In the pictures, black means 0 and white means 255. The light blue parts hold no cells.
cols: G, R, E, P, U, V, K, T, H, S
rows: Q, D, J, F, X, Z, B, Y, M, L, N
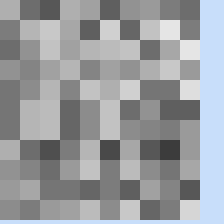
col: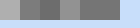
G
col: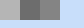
R
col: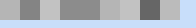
U
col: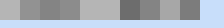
R
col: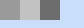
T
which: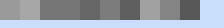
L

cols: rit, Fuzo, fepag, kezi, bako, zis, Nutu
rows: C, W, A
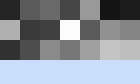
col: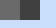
fepag
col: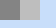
Nutu
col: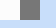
kezi
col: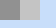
zis
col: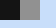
zis

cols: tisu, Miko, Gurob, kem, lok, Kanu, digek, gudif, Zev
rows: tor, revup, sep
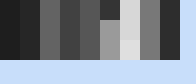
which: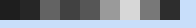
revup
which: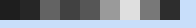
sep
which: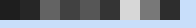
tor

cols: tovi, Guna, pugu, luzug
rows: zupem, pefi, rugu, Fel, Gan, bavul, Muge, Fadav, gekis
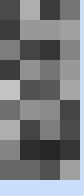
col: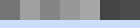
luzug
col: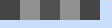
Guna
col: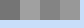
luzug
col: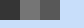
pugu
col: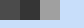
luzug
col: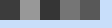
pugu

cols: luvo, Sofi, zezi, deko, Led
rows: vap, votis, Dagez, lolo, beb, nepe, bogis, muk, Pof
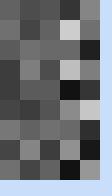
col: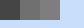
Sofi
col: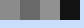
deko

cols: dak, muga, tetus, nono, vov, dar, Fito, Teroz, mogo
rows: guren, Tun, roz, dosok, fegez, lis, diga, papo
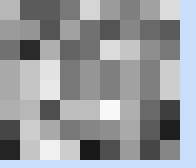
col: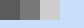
mogo
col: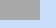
dak
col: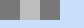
nono

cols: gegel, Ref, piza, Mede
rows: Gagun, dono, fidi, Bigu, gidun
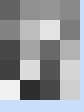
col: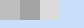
Ref
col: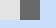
piza
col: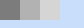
Mede
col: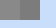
Mede
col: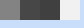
gegel
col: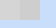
Mede

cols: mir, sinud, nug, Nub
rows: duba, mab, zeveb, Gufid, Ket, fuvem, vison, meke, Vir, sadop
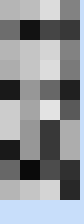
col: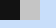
sinud
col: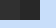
Nub
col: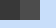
nug

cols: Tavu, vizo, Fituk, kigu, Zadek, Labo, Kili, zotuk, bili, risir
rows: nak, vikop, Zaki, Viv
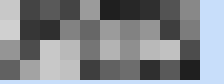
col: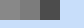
risir
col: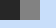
Kili
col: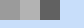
Labo
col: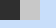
Fituk
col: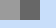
Zadek
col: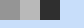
zotuk

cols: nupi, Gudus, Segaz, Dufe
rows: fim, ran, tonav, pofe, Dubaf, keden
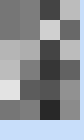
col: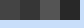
Segaz
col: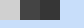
Segaz
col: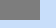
Gudus
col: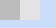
nupi
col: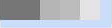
nupi
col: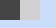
Segaz

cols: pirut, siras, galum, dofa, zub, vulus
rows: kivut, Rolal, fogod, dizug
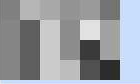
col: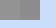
dofa
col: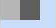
siras
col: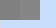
pirut

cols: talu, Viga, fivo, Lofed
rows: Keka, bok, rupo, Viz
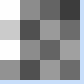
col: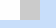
talu
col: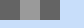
fivo

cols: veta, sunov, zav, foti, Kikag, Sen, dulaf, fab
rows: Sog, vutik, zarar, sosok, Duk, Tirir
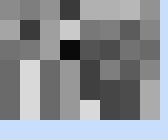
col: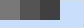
Kikag
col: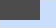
dulaf
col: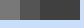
Kikag
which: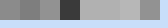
Sog
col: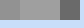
zav
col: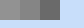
fab

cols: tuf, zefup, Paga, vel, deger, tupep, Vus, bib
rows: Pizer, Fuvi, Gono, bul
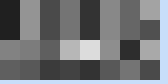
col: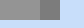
zefup
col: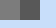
zefup
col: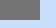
vel
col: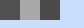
bib
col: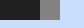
tuf
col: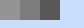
zefup

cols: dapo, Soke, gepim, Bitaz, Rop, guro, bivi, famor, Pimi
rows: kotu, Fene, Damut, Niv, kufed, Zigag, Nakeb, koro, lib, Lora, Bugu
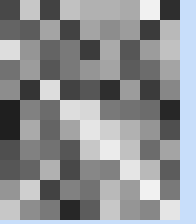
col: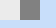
guro
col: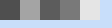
Pimi
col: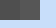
dapo
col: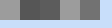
bivi
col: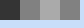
Soke
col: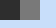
guro

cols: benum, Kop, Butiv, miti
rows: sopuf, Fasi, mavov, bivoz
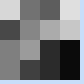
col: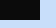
miti
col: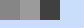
Kop

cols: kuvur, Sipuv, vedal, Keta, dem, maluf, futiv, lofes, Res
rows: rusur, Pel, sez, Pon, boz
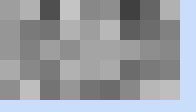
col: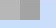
maluf
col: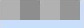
Keta
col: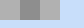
Keta
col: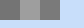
vedal
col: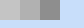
Keta

